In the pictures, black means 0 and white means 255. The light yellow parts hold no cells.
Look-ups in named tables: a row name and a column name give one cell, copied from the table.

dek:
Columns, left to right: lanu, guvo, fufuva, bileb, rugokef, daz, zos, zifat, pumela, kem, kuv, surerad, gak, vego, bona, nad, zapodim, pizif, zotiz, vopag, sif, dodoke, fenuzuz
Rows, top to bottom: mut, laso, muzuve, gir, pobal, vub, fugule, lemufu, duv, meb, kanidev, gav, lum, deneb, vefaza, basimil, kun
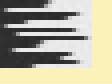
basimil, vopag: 136
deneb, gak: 48
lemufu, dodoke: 234
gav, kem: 144
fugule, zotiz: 234
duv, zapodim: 230
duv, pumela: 232
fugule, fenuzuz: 232
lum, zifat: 234
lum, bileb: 156
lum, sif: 232
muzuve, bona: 235
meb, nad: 48
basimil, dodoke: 232
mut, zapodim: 235
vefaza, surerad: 47
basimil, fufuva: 47
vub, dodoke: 234
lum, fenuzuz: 232

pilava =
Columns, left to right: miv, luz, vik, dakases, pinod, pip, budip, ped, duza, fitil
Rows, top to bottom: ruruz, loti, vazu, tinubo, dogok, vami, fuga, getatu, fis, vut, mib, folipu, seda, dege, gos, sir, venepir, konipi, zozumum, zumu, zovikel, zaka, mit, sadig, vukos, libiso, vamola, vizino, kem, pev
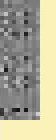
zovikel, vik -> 103
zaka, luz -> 187
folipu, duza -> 122
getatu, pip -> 136
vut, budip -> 99
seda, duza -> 124
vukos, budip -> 118
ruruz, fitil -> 123
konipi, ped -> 163
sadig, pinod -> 124
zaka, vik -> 115
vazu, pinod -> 123
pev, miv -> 145
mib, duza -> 124
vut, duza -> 128
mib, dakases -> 128
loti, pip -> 117
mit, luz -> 126

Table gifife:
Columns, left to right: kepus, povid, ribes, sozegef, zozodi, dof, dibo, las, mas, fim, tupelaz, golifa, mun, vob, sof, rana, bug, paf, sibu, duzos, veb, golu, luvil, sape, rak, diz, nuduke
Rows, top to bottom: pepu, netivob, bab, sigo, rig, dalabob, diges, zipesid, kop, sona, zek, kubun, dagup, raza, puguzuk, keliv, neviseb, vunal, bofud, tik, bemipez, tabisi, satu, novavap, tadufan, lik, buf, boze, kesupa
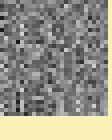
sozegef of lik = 162
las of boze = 84
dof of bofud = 94
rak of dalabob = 155
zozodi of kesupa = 96
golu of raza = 122
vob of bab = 98
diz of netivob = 100
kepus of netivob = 61
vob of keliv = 133
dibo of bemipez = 162
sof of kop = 98
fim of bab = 105

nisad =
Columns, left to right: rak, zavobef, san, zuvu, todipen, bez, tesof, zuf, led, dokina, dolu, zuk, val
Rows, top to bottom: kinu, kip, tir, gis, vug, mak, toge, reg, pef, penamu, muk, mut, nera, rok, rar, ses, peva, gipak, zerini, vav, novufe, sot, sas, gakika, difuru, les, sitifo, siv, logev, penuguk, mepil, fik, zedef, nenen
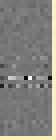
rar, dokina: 112
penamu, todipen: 117
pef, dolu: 118
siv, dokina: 120
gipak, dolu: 120
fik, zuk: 133
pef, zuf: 117
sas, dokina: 122
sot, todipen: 164
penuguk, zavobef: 115
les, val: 118
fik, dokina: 125
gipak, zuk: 110
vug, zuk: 115
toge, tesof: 119
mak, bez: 121
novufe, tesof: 126
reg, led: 120

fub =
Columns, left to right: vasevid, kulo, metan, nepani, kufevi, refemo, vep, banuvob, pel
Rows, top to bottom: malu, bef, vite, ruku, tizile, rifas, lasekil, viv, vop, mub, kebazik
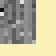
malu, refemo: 223
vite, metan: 129
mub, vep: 143
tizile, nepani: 94
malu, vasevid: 146
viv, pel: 102
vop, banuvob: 163
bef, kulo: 91
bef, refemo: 87
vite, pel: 125
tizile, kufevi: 132
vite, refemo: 125
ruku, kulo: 101
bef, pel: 78
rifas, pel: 100
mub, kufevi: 132

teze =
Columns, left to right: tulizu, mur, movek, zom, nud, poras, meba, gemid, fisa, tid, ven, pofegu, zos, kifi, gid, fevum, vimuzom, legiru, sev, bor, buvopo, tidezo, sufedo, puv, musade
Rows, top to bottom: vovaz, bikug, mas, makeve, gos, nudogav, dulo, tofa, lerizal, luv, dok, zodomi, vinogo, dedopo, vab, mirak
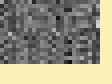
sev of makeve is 133
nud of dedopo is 122
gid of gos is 15
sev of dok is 129
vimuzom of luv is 70
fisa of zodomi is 70
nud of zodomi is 135
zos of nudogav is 126
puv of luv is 123
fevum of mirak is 119
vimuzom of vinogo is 116
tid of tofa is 88
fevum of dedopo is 116
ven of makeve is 109
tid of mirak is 99
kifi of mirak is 96
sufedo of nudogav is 87
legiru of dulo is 100
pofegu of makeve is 116

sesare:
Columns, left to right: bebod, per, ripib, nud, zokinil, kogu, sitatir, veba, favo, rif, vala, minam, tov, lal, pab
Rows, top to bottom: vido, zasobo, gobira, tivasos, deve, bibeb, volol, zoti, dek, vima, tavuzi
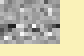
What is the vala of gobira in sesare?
113
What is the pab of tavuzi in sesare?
151
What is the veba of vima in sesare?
140
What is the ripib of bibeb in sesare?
152
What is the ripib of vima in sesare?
203
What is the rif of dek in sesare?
166
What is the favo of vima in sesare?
210
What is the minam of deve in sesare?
175
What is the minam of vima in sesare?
188
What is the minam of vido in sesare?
88
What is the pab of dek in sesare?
187
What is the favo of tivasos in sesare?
157
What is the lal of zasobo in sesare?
145
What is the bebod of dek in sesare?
104
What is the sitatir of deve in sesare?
128
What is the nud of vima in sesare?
113

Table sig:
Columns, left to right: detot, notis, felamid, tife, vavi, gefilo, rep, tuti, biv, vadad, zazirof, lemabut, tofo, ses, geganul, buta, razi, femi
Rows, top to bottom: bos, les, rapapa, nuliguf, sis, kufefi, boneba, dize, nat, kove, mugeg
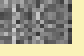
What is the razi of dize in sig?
126
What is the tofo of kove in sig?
125
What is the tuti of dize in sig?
78
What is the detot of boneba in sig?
91
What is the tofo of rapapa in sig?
100
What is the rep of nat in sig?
116
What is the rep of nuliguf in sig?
85
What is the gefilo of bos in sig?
167
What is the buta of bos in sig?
67
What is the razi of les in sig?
123
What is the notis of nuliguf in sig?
84
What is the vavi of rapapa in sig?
78
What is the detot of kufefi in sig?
142
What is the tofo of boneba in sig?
170
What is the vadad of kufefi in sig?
89
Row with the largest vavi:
boneba

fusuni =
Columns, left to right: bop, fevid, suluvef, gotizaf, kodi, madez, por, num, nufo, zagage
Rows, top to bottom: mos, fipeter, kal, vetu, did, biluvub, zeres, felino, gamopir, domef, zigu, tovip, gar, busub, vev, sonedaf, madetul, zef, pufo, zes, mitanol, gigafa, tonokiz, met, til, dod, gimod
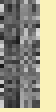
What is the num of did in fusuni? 123
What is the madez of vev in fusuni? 97
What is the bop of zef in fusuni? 105
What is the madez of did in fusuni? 138
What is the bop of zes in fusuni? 83
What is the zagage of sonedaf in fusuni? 56
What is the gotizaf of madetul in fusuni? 119
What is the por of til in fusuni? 152
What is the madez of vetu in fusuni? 133
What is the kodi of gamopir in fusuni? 66
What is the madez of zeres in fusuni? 141

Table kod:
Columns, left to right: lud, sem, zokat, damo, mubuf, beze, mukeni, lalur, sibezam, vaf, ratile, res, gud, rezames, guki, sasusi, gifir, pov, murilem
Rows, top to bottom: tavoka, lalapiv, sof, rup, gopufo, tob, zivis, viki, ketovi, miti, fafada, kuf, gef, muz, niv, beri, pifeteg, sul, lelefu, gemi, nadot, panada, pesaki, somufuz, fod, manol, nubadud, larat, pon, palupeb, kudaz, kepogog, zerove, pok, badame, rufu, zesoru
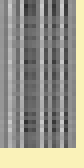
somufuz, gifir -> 103
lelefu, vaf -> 119
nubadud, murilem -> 134
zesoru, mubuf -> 112
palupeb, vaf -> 120
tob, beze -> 167
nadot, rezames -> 100
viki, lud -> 150
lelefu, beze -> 183

